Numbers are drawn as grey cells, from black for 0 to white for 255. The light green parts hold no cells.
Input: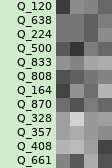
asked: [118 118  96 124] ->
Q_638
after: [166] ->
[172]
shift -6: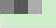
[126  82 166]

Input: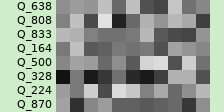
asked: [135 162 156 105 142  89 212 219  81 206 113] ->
Q_500

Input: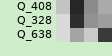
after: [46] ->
[145]
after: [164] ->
[202]
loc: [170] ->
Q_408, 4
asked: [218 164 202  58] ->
Q_638
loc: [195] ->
Q_408, 1

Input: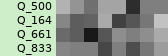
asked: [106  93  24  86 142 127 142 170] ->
Q_661
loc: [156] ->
Q_833, 8

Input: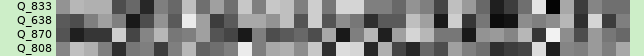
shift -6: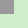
[148]
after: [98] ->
[111]
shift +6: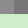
[147 125]

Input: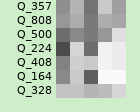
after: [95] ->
[249]
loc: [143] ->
Q_357, 1
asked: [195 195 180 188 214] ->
Q_328
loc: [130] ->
Q_408, 1
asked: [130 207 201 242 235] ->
Q_408
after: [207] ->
[201]
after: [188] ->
[214]

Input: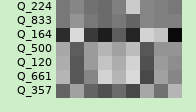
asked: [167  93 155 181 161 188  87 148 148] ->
Q_500
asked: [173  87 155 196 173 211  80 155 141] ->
Q_120
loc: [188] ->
Q_500, 6
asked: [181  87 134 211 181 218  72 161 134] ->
Q_661
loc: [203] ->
Q_224, 6

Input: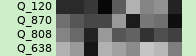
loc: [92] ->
Q_120, 5
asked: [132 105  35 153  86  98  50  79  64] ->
Q_808
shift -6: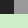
[ 29 147]
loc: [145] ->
Q_120, 8

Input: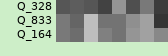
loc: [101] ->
Q_833, 2
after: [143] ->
[161]
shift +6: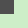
[85]
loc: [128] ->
Q_164, 4
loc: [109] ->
Q_164, 2
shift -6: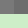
[115 103]

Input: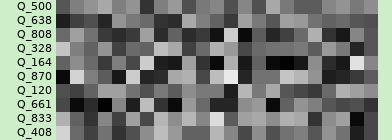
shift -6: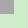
[162]
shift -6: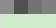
[135  74 108 121]
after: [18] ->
[204]

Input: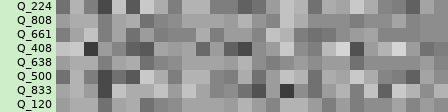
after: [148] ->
[133]
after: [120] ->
[141]
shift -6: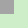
[158]
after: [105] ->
[156]
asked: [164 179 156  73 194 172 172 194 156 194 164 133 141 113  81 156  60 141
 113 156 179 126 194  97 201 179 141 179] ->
Q_833
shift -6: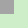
[158]
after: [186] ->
[213]

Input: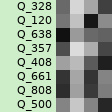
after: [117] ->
[193]
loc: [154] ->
Q_638, 2
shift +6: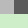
[192  97]
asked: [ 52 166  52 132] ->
Q_661

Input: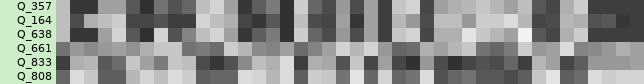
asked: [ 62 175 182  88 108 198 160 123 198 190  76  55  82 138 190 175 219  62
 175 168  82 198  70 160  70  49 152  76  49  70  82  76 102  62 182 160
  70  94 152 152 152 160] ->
Q_833
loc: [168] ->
Q_833, 20
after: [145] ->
[175]
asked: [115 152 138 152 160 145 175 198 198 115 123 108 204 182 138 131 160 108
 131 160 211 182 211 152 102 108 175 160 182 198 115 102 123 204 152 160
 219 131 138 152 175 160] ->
Q_661

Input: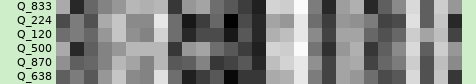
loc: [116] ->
Q_500, 19
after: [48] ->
[151]
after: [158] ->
[176]

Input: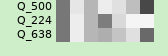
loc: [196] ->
Q_638, 5
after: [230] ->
[182]
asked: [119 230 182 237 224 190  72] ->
Q_500

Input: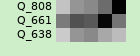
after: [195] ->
[149]
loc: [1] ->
Q_808, 5
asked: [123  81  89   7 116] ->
Q_661
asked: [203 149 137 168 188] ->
Q_638

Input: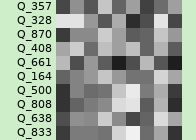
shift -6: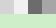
[206 235 102 160]
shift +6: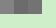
[137 114 121]

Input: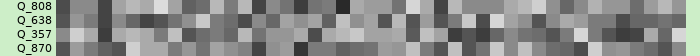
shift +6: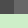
[ 82 109]
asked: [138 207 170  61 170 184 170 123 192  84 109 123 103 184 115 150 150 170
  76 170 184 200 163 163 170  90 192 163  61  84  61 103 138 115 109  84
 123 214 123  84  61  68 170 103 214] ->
Q_357
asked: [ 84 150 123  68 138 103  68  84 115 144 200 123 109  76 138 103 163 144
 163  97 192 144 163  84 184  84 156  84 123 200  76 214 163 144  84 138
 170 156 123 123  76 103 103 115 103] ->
Q_638
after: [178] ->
[150]
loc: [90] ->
Q_357, 26
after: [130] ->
[68]

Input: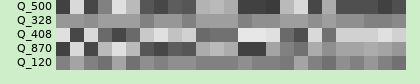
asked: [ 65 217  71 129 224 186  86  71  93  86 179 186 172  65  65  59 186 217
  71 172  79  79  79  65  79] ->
Q_500
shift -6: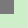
[115]
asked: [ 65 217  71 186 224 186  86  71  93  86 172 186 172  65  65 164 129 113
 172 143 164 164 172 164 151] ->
Q_870
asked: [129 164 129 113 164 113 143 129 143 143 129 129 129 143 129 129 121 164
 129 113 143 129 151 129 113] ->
Q_120
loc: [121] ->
Q_120, 17
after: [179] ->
[186]

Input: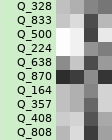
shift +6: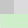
[204 225]
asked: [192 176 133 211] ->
Q_164

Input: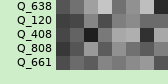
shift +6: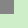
[139]
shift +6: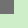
[119]
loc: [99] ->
Q_408, 2

